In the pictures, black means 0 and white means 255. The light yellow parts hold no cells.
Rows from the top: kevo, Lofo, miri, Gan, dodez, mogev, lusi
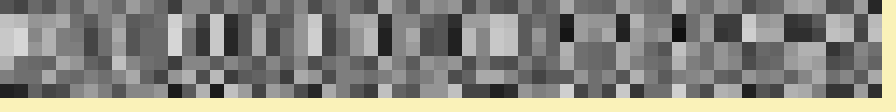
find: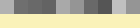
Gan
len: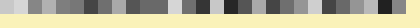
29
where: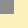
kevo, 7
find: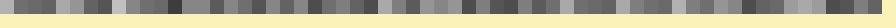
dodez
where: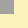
Lofo, 26
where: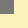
miri, 6

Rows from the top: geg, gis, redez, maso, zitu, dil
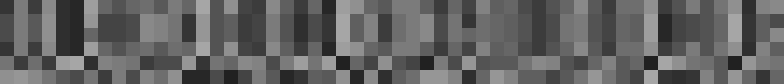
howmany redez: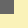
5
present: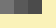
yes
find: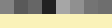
zitu
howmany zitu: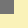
7
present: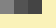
yes
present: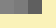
no

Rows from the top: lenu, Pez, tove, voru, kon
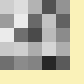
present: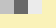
no
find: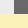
Pez
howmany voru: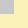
1

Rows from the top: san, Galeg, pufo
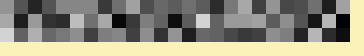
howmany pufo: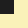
1
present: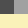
no
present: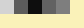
no
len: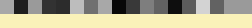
18
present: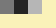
no
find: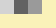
Galeg

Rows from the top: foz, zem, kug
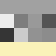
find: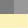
zem
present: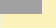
yes
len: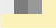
3
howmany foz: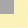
0
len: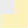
1

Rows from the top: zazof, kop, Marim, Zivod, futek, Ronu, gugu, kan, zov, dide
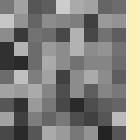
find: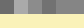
futek
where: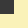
Marim, 2
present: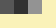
no
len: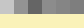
6
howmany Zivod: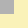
2

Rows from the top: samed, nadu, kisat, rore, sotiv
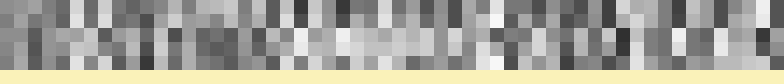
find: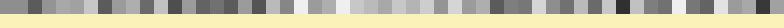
kisat
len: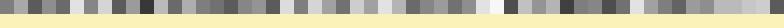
56
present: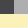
no
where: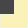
nadu, 49
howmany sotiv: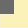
3
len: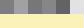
6

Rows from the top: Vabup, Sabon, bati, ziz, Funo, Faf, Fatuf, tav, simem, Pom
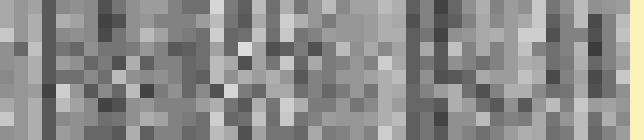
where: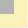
ziz, 42
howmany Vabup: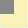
3
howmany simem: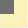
5
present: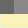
yes

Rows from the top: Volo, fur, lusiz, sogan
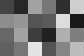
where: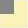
sogan, 5
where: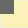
lusiz, 1
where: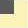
fur, 4
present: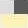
no
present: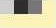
no

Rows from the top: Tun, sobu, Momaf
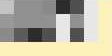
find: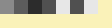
Momaf
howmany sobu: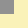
4
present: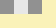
yes
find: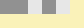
sobu
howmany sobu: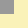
1

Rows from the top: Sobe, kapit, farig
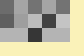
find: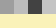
kapit
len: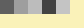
5
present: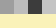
no
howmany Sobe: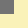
2
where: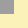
kapit, 2
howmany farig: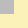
0
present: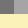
yes

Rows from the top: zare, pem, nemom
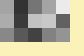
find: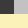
pem
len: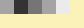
5
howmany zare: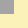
2
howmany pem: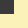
1
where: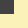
nemom, 3
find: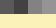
nemom
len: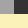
2

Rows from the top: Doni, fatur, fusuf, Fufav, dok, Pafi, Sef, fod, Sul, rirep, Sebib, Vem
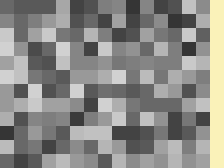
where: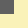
fusuf, 15
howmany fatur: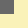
3
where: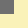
Sef, 8
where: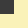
Sul, 6
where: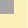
Doni, 5
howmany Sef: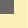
3
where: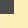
Fufav, 3

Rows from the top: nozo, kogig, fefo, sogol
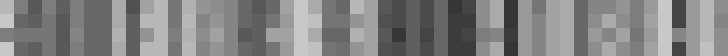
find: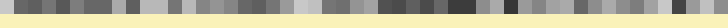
sogol
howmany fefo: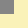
6
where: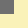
sogol, 25

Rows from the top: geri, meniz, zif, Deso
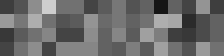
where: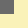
meniz, 8
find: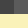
geri
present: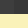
yes
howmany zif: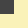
2
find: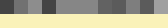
Deso
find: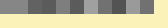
Deso

